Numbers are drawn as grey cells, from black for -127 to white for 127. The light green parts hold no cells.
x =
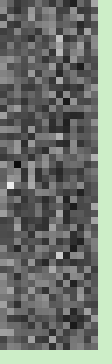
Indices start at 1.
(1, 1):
1
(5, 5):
-39
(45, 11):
-88
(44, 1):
33
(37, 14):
-29
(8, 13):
-53
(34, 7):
-10
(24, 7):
17
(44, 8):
-37
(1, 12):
-21
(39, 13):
9
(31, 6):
-10
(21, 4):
-82
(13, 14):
20
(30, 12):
-55
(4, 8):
13
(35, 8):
2
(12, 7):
-34
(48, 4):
-27
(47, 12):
-69
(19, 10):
-89
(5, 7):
-7
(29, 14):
-49
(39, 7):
-21
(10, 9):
-72
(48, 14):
-50
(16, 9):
-47
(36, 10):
-17
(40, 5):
13
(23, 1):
-70
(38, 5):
21
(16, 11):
-23
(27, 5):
41
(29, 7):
-83
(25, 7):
-25
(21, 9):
-79
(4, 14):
-48
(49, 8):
34
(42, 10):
-55

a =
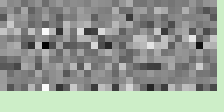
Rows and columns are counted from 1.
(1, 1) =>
35
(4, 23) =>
10
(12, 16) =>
9
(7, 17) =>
5
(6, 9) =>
0
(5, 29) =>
14
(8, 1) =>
24
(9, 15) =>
-9
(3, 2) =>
40
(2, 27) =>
47
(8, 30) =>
-5
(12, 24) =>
9
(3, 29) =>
5
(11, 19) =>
-9
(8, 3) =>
28
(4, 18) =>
25
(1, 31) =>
25
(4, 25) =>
-50
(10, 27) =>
-25
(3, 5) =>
-10
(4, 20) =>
-5
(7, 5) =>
-77
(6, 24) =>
65
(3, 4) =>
26
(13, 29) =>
-55
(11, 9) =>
22
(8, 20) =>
-7
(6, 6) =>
18
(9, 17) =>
21
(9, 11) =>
0
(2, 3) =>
-16
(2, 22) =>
-5
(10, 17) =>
-16
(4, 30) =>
2
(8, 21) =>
30
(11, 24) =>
11
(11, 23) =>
8

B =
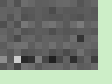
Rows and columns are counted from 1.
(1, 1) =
-40
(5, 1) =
-27
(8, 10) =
-52
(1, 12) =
-42
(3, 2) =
-42
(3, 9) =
-41
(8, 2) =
-38
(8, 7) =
-29
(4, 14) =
-22
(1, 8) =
-29
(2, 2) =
-30
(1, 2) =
-25
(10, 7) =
-26
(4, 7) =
-16
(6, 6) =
-37
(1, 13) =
-32
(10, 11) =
-19
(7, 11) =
-26
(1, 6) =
-33
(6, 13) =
-27
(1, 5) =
-24
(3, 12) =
-45
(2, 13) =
-34
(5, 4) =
-43
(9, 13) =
-26
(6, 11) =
-17
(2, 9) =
-33
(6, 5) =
-24
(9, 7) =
-56
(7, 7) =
-28
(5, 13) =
-34
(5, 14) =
-39
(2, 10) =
-38
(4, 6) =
-35
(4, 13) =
-29
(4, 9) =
-25

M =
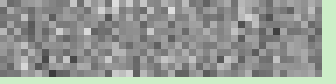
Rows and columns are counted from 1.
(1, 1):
46
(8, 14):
36
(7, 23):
-31
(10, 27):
-12
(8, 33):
1
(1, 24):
48
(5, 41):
38
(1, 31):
3
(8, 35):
-5
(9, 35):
-29
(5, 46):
-28
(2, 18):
-2
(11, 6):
48
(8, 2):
-2
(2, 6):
14
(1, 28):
-9
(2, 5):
-18
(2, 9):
0
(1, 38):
7
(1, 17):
93
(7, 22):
1
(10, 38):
-1
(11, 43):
33
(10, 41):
24
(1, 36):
42
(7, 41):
-2
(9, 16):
73
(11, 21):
55
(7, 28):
32
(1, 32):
22
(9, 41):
-8
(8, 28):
3
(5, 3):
42
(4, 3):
-7
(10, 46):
-19
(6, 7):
-6
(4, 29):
34
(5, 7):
-23

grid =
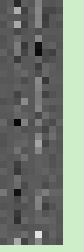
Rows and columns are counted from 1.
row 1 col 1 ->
-42
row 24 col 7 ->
-35
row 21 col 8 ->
-36
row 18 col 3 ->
-120
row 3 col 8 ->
-40
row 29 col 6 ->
4
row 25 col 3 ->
-71
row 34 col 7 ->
-49
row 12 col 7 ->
-71
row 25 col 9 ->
-34
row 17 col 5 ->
-35
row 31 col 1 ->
-31
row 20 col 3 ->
-36
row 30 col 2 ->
-40
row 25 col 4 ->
-43
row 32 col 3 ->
-79
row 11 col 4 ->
-23
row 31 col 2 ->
-37
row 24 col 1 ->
-43
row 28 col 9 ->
-27
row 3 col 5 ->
-39
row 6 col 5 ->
-39
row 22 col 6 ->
5
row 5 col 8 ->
-38
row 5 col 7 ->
-36
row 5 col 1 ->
-37
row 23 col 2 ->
-40
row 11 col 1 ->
-34
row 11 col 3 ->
-31
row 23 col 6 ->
-33
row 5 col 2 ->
-38
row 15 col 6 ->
-4
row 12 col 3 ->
-36
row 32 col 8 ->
-30
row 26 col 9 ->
-41
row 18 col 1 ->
-24
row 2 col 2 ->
-28
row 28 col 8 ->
-26

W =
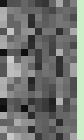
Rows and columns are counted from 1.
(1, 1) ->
-105
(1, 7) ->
-74
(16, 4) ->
-112
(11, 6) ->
-25
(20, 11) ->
36
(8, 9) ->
46
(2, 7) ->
-43
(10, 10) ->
-25
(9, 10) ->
-11
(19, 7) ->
-34
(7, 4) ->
-25
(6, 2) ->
-25
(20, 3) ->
39
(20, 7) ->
-35
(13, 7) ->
-39
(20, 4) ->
15
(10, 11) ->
35
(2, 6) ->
-25
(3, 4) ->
0
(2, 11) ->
-28
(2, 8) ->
-56
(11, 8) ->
-17
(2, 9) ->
-25
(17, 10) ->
-25
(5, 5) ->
21
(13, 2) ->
-25
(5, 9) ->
-80
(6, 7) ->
-39
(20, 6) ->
-68
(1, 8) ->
-25
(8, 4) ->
-112
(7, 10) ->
-25
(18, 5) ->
15
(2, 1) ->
45
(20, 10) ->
-23
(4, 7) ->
-34
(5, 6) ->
-78
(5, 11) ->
41
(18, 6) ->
-25

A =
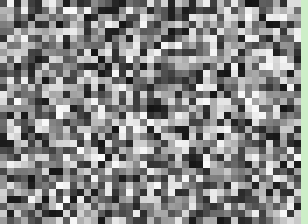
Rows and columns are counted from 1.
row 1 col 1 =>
-51
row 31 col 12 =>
80
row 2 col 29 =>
-52
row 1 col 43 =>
93
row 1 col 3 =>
-82
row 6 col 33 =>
5
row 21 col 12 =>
-75
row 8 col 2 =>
67
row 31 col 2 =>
-96
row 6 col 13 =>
-50
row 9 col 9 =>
74
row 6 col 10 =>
-81
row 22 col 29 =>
15
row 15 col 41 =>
46
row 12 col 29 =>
-91
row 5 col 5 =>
71
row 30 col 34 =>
-22
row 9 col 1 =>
79
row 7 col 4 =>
68
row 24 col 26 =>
58
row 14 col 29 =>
-39
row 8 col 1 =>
29
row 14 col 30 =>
1
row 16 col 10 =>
114
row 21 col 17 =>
-26
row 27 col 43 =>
-31
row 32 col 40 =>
40
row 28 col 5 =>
0
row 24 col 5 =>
49
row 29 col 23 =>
78
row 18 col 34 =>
-94
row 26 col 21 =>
43
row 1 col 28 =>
-87
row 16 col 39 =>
-19
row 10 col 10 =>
20
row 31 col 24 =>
40
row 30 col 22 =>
-2
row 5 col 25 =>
-104
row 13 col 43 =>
-87
